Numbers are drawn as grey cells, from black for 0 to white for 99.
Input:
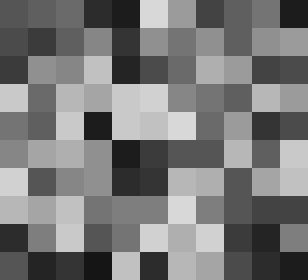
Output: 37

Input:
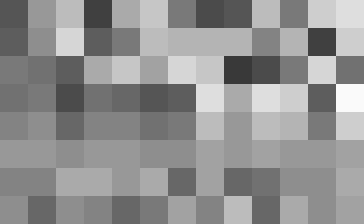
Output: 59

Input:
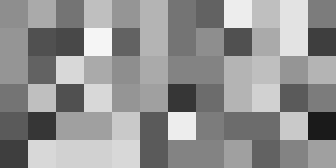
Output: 66

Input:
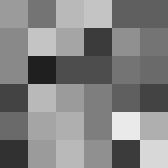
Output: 45

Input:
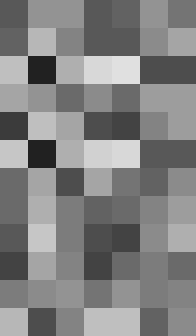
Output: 57

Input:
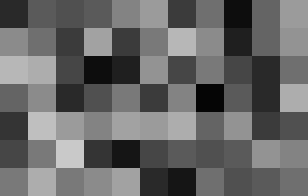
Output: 35

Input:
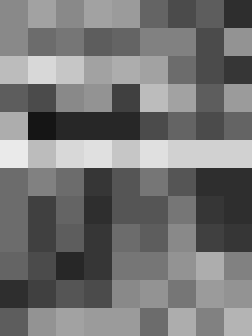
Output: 63

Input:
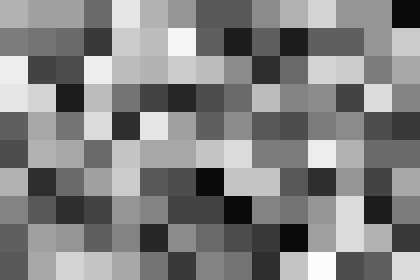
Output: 62
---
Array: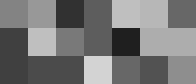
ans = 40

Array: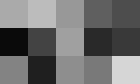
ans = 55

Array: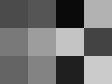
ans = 51

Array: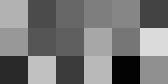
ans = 72

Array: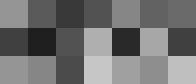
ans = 62

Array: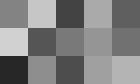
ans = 30
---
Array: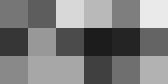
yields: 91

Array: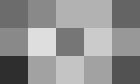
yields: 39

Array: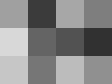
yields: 49

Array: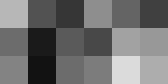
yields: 25

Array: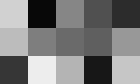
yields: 17

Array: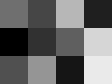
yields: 12

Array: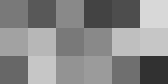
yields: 84
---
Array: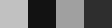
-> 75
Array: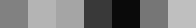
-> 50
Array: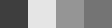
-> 24
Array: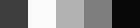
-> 24
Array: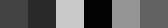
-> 26
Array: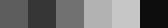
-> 36
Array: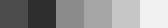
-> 29
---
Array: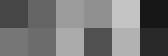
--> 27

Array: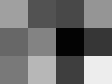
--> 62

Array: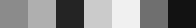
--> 54

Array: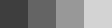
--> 24

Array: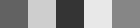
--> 38

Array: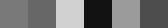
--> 47

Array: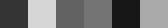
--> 20

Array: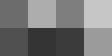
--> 42
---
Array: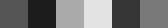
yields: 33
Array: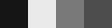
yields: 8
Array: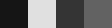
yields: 8
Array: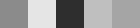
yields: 54
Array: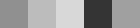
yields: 56
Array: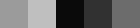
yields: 60
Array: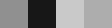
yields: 56
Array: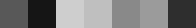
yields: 34
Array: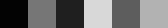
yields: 1
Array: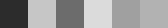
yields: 17
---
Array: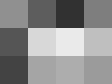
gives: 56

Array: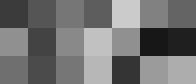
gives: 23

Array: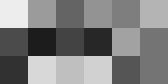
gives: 92

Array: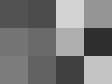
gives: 32

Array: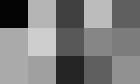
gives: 1

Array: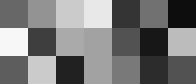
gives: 40

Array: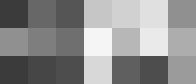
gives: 23

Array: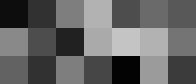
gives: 5

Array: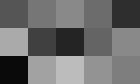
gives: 33
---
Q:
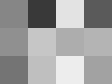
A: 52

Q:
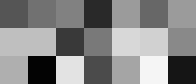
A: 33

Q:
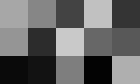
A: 65

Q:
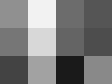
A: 56

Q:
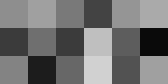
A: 55

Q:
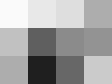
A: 97

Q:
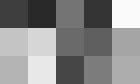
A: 24

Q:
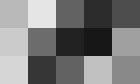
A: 72

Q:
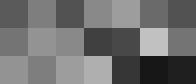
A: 35

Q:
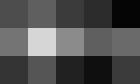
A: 30
